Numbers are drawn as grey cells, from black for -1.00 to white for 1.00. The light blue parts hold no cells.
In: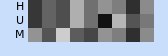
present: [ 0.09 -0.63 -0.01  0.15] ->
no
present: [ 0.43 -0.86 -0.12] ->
no
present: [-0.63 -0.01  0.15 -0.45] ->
no
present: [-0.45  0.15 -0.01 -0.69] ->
no
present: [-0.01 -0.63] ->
yes
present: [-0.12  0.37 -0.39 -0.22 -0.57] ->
no
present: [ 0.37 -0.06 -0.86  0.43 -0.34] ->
no

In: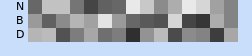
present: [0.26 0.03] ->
yes
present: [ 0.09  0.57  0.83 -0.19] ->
no
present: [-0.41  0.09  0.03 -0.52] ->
yes
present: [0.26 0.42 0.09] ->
no
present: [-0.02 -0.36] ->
no

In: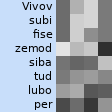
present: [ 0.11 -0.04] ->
yes
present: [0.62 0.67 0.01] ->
no
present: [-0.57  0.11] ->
no
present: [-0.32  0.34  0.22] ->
no
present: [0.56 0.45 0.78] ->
no

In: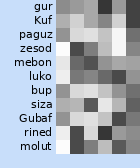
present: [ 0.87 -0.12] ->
no
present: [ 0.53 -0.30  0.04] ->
no
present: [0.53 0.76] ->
no
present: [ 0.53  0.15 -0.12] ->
yes
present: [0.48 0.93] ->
yes
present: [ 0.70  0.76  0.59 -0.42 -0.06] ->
no

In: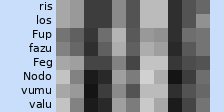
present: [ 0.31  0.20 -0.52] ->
yes
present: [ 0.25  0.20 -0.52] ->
no
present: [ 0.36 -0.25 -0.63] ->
no

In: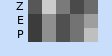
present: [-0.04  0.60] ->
no
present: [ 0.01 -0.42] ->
no
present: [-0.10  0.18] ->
no
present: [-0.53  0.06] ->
no
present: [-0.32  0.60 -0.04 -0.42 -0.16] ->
yes
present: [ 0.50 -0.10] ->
no
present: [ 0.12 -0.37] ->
yes

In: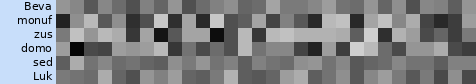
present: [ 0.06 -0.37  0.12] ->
no
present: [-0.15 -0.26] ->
no

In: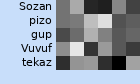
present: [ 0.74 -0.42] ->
no
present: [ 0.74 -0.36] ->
yes
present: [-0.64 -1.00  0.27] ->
yes
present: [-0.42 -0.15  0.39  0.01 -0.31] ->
yes
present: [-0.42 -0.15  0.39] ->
yes
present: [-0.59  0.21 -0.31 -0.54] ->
yes

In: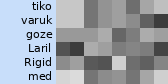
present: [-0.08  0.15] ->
yes
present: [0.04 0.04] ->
no
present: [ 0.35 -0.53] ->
no
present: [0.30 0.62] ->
yes
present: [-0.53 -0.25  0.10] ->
no
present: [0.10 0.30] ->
no
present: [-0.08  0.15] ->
yes

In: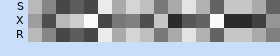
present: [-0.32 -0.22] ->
yes
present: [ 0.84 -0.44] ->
no
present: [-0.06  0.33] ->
yes

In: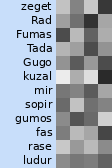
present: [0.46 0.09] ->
yes
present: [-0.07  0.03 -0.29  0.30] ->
yes
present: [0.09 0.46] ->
no
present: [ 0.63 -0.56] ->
no
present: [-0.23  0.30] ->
no

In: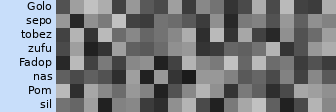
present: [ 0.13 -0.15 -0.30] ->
no
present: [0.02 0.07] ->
yes
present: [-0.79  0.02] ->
no
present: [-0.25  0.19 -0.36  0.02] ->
no

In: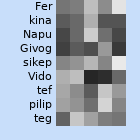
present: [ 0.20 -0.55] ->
yes
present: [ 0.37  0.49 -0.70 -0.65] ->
yes
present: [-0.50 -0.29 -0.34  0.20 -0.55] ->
no
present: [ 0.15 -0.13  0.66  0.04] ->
yes
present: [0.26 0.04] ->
no
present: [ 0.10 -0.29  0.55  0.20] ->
yes

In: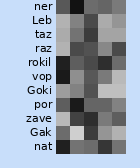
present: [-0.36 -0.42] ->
no
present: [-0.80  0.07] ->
no

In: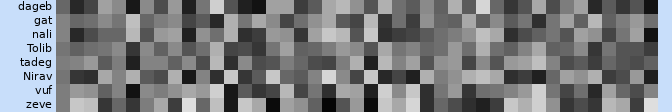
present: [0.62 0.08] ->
yes
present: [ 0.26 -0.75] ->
yes
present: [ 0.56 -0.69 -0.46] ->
yes

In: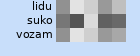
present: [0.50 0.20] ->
no
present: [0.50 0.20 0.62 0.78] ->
no
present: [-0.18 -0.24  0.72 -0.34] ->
no
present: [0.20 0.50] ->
yes
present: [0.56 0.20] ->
no
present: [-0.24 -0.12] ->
no

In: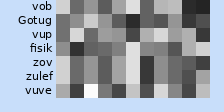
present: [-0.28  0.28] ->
yes
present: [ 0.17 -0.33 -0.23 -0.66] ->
no

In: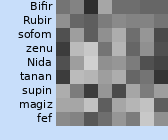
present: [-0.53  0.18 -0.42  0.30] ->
yes
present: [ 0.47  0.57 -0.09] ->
yes
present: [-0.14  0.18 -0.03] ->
yes
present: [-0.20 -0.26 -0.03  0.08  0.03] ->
yes
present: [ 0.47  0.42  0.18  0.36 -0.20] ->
no

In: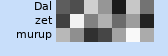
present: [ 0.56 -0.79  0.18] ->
no
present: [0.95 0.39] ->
no
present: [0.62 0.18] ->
yes
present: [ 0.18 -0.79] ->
yes
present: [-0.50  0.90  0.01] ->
yes
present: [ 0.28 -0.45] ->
no

